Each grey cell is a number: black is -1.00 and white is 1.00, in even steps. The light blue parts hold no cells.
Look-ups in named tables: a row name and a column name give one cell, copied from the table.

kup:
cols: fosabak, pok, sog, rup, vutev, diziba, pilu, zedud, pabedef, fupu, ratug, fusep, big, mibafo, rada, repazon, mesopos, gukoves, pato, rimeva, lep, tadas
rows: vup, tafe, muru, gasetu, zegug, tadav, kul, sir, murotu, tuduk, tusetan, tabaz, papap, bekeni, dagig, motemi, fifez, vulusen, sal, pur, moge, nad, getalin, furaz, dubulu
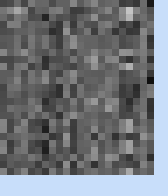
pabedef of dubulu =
-0.35
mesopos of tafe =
-0.29
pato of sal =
0.23
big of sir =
-0.20
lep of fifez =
-0.02
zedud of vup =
-0.40
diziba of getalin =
-0.20
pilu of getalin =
-0.52
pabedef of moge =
-0.39
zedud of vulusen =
-0.06
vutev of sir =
-0.17
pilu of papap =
-0.34
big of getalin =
-0.07
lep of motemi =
-0.13
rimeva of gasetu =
-0.62
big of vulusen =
-0.21

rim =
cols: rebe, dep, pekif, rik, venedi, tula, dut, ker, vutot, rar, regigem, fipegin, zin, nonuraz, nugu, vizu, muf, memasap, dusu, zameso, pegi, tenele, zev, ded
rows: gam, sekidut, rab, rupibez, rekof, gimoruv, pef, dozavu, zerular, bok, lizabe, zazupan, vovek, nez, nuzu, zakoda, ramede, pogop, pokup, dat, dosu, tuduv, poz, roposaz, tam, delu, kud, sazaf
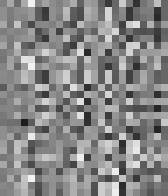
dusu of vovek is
0.41
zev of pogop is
-0.34
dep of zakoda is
0.04
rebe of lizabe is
0.08
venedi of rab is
0.19
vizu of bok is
-0.56
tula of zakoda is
-0.35
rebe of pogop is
-0.09
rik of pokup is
-0.04

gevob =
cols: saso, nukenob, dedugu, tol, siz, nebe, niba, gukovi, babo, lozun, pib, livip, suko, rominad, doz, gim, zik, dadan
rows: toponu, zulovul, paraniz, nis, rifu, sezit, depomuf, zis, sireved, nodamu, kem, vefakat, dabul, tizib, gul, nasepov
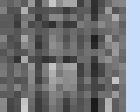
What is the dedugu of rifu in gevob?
-0.33
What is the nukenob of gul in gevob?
-0.44
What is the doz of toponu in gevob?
-0.39
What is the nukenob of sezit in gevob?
-0.38
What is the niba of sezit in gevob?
-0.28
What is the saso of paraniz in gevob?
-0.27
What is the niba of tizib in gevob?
-0.29
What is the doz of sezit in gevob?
-0.38
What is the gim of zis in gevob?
-0.25
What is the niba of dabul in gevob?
-0.01
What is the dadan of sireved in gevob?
-0.21
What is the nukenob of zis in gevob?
-0.18
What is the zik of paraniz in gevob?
0.34
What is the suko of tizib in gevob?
-0.10
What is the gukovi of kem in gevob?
0.37
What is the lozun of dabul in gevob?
0.08

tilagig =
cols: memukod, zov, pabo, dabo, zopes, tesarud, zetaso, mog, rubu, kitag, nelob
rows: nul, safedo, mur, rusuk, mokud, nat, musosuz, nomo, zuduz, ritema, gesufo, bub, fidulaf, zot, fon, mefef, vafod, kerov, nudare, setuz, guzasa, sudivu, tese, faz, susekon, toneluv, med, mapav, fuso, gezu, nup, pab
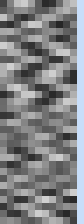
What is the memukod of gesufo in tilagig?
0.39
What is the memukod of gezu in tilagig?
-0.58
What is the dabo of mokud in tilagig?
-0.20
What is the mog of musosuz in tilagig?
0.36
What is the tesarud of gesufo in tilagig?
-0.07
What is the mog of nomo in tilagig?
0.11
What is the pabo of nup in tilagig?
-0.60
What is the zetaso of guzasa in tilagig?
-0.15
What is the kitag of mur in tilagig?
-0.22
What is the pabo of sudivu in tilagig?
-0.61
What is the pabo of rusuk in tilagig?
-0.33
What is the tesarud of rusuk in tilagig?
0.54
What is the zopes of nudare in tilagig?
0.09

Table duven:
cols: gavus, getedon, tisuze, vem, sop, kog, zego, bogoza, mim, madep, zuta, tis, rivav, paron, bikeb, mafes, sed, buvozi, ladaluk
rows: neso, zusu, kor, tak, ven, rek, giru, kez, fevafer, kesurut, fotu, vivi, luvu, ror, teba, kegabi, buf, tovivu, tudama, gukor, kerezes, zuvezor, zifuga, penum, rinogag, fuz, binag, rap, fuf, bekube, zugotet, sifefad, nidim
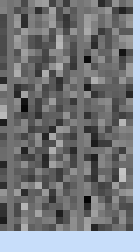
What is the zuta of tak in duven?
-0.35
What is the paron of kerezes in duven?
-0.79
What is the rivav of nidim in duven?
0.27
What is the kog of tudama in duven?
-0.37
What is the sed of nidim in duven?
-0.14
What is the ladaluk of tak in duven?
0.17
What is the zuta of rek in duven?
-0.24

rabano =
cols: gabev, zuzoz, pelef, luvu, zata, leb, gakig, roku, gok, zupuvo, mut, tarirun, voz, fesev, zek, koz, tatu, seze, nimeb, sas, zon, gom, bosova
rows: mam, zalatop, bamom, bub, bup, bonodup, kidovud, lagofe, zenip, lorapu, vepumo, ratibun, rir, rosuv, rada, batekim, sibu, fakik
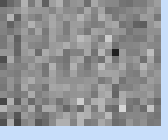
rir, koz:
0.24
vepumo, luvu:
0.15
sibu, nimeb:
0.07
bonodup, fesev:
0.15
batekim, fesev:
-0.03
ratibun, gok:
0.13

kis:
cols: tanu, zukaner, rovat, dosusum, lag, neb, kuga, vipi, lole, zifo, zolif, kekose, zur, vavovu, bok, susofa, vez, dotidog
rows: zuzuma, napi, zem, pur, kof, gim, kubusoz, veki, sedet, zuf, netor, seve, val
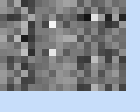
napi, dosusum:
0.27
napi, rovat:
-0.21
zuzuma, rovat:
0.31
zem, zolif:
-0.23
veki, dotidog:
0.10
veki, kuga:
-0.38
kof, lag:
-0.46
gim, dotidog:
-0.11
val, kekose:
-0.52

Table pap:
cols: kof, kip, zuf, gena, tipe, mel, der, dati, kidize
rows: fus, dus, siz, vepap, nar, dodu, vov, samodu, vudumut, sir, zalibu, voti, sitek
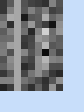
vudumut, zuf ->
0.31
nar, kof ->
-0.27
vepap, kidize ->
0.13
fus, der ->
-0.62
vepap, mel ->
-0.30
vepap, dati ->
-0.84
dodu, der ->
0.08
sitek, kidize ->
-0.56

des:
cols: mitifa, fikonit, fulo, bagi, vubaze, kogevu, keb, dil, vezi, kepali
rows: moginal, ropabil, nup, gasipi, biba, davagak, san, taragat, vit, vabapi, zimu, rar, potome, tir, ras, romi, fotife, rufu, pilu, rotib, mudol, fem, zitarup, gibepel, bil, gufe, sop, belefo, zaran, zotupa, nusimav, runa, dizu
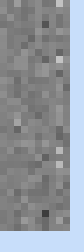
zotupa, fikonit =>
0.00
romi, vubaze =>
-0.10
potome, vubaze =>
0.03
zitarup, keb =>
-0.23
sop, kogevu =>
-0.05
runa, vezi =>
0.23
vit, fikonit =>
-0.03
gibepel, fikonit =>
-0.05
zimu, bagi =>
0.02
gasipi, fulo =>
0.02
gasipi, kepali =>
0.00
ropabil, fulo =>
-0.01
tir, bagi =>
0.02
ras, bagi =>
-0.06
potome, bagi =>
-0.03
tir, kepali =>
-0.02
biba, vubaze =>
-0.07
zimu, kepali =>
0.02
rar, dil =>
0.01
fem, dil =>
-0.02

